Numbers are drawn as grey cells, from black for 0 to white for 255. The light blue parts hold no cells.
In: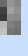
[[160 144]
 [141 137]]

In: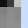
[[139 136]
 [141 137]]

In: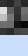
[[ 93  51]
 [119  46]]

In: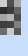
[[ 59 100]
 [181  76]]

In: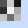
[[244 167]
 [111 187]]

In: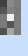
[[130 120]
 [240 123]]
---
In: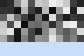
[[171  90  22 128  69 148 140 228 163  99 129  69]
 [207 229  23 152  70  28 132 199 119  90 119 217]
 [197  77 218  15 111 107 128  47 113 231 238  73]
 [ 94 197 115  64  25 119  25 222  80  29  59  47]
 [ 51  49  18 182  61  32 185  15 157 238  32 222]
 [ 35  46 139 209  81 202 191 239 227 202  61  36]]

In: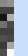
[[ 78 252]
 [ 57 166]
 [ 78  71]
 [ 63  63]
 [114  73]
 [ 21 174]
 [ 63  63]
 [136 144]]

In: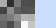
[[102  75 122 248 197]
 [114 123 145 181 177]
 [ 67 142  94  82  85]
 [172  45 120  78  76]]

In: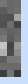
[[ 61 117  55]
 [108 104 106]
 [ 94 122 121]
 [175  74 138]
 [198  69 152]
 [121  91 107]
 [107  98 102]
 [ 81 109  68]
 [ 84  81 164]
 [ 92 104 110]
 [117 102 106]]

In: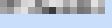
[[166 152 206 224 166 153 101  58 162 122 157 115 123 181 152]
 [151 114 157 211 218 125 187 223 217 169 203 133 148 225 183]]

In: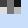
[[221 118 187]
 [ 64 117  21]]
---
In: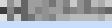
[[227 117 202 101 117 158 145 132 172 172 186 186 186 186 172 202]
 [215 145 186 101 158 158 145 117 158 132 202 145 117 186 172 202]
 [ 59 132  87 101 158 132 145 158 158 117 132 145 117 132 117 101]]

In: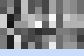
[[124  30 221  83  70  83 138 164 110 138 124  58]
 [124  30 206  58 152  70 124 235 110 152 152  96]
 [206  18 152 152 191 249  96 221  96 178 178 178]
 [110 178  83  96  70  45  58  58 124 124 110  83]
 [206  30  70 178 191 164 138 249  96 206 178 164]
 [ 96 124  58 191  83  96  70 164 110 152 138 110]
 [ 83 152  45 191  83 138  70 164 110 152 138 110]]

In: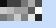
[[118 144 201 130 227  39]
 [201 186 159 159  91 252]
 [ 14  64  64 118 171  77]]

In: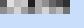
[[143 172 211 159 115 172 211 159 186 115]
 [ 87 223 186 198  31 172 143 101  75  47]]

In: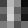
[[ 66 184 140  11]
 [ 82 210 124  23]
 [111 198  98  39]
 [124 155  82 111]]

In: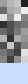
[[224 145 236 131]
 [157 182 197  32]
 [106 170 182 236]
 [182  48 170 145]
 [131  63 145 210]
 [106  78 119 157]
 [ 48  78 106 119]
 [ 78 197  78 131]
 [119  93  63 224]]

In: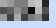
[[153  66 169  66 125 141  51]
 [ 81  95 141 109  12 185  81]
 [169 153 125 125 185 197  37]]

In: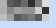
[[175 134 160 148 148 205  48]
 [190 160  91 106 122  91 205]
 [175  91  79 106  48 122 220]]
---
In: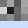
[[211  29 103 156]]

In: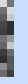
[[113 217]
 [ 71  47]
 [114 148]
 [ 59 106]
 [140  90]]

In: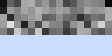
[[ 31 154 131 165 150 177 161 143 163 152 117 124 165 147 153 171]
 [157 222 144  32 139  76 171 135 131  79 147 166  63 155 210 135]]

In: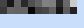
[[ 57 102  99 100   7  65  71  97  21  92  34]]

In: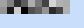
[[147  24 203   3  80  97 147  43  72 176]]

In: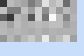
[[194 127 127 191 158 207 142 197 155 187 173]
 [181 161 189 175 180 186 181 191 190 162 175]
 [148 182 161 185 200 177 232 175 189 216 161]]

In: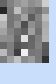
[[ 38 122 191 138 124 111 143]
 [180 117 146  79 143 123 170]
 [144 140 101 224 102 127 179]
 [186 128  63 240 118 122  87]]
